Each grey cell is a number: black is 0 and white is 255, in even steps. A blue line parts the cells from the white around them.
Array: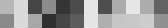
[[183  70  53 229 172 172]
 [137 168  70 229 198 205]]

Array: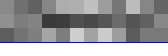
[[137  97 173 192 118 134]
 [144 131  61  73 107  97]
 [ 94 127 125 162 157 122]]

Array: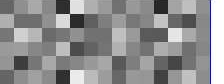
[[102 169  46 175 113 138 164 144]
 [175 110 218  95 156 134 103 136]
 [118 183 118 114 191  90 229 138]
 [154 135 190  99 177 115 157 134]
 [149 119 121 153  89 165  70 147]
 [101 160  48 186 103 150 150 141]]

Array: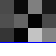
[[ 74 127]
 [ 79   3]
 [ 53 195]]

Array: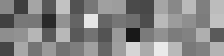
[[137 165 194 119 157  72 136 127]
 [ 65 119 146 230 118  77 156 124]
 [142 182 184 115 154 123 124 175]
 [ 69 116 114 160 159 171 185 129]]

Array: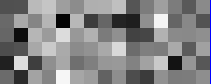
[[ 80 186 158 175 192 124 124 138]
 [105 133   4  60  36 143 101  83]
 [102 182 220 177 144  70 138 143]
 [ 77 168 170 146 217 127 170 161]
 [ 32  62 168 127 153 162  19  87]
 [107 163 246 156 142  59 123 142]]

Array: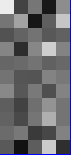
[[236 118 141]
 [117  22 198]
 [ 82 115  97]
 [133 135 131]
 [102 115 104]
 [115  84 120]
 [136 121 131]
 [ 94 111 116]
 [ 98 117 116]
 [107  58 130]
 [ 89  93  47]]

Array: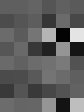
[[ 95 100  96]
 [ 76  93 107]
 [107 117   3]
 [ 86  56 149]
 [106 108 122]
 [ 75  89 107]
 [ 57  57  83]
 [108 102  19]]

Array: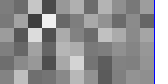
[[125 198 152 108 143 157]
 [121  62 104 169 107 101]
 [156 220 171 108 171 165]
 [127 162 182 121 144 151]
 [110 152 168 116 130 148]
 [131 111 137 146 128 143]]
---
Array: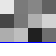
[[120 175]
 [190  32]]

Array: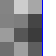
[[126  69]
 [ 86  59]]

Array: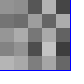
[[109 158]
 [172 119]]

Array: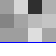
[[164 187]
 [158 222]]

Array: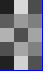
[[154 127]
 [ 79 164]]

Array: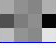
[[125 142]
 [147 137]]
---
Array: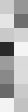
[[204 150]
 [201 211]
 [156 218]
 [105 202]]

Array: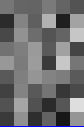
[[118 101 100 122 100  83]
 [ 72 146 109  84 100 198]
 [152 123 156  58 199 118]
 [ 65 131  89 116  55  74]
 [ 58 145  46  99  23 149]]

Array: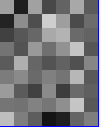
[[160  30 161  72  99 168  91]
 [ 65  87 103 169 179 106  99]
 [ 91 175 102  83  98  80 134]
 [155  91  65 138  61 106  95]
 [190 126  93  20  31 101 126]]

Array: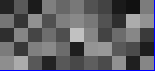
[[ 35  89  27 127 103 120  82  67  26  17 124]
 [ 46 134  69 110  78 193 134  67 108 135  58]
 [142 171  88  35  88  72  94  75 145  31 134]]

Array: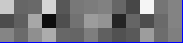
[[202 102 105 213  87 120 124 129 102  71 245 117 131]
 [133 107 143 172 103 101 126  96  81  89 157 109 127]]

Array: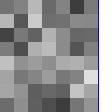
[[115 130 184 106 131  61 122]
 [ 67 121  98 178 140 103 105]
 [192 145 156 142 171 176 156]
 [166 147  94 104  96 195 165]]

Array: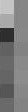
[[196 134]
 [ 46 135]
 [104 137]
 [ 86 135]]

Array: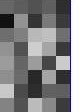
[[103  93  82  95  46]
 [110 128 184 191 111]
 [156 101 156  70 203]
 [200  75  45  96  95]]

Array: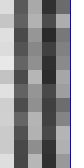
[[220  90 169  49 107]
 [223  74 150  42 120]
 [232 100 144  48 138]
 [225  98 149  73 158]
 [208 101 180  66 132]
 [202  72 142  52 176]]
